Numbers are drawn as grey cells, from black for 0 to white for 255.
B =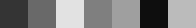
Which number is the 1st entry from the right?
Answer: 187
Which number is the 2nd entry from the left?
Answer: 105
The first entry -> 52
